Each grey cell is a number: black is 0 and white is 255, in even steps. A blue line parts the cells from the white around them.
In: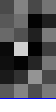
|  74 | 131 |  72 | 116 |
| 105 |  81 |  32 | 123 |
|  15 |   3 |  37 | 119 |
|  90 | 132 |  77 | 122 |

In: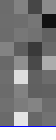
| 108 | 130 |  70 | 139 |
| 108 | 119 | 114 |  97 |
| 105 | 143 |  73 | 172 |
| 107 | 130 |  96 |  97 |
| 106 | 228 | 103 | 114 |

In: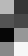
| 185 |  53 |
|   6 | 151 |

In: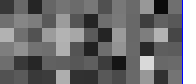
|  55 | 104 |  37 | 102 | 116 | 107 | 120 |  80 | 120 | 106 | 152 |  11 | 111 |
| 178 | 112 |  82 | 156 | 179 | 167 |  90 |  36 | 155 | 104 | 126 | 179 |  70 |
| 110 |  57 |  38 |  97 |  95 |  87 |  95 |  60 |  21 | 103 | 217 | 104 | 106 |

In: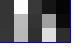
|  53 | 253 |  57 |  21 |   4 |
|  55 | 184 |  48 | 221 |  45 |

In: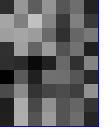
|  45 | 151 |  93 | 148 |  86 | 110 |  34 |
| 158 | 165 | 156 | 106 |  48 | 102 | 120 |
|  47 |  42 |  10 |  33 | 105 |  48 | 132 |
|  75 | 139 |  52 |  69 |  76 |  63 | 146 |
|  32 | 174 |  84 | 155 |  84 | 109 |  37 |

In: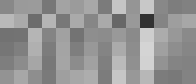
| 136 | 154 | 155 | 119 | 163 | 155 | 168 | 123 | 197 | 149 | 200 | 136 | 125 | 129 |
| 114 | 115 | 181 | 132 | 161 | 115 | 142 | 140 | 153 | 138 | 206 | 172 | 152 | 138 |
| 126 | 140 | 166 | 120 | 165 | 140 | 161 | 127 | 186 | 144 | 210 | 147 | 132 | 130 |
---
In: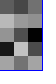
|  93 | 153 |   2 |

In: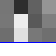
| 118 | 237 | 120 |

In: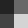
|  35 | 212 |

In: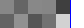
| 135 | 145 |

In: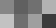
| 134 | 111 |

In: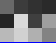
| 105 | 218 | 176 |
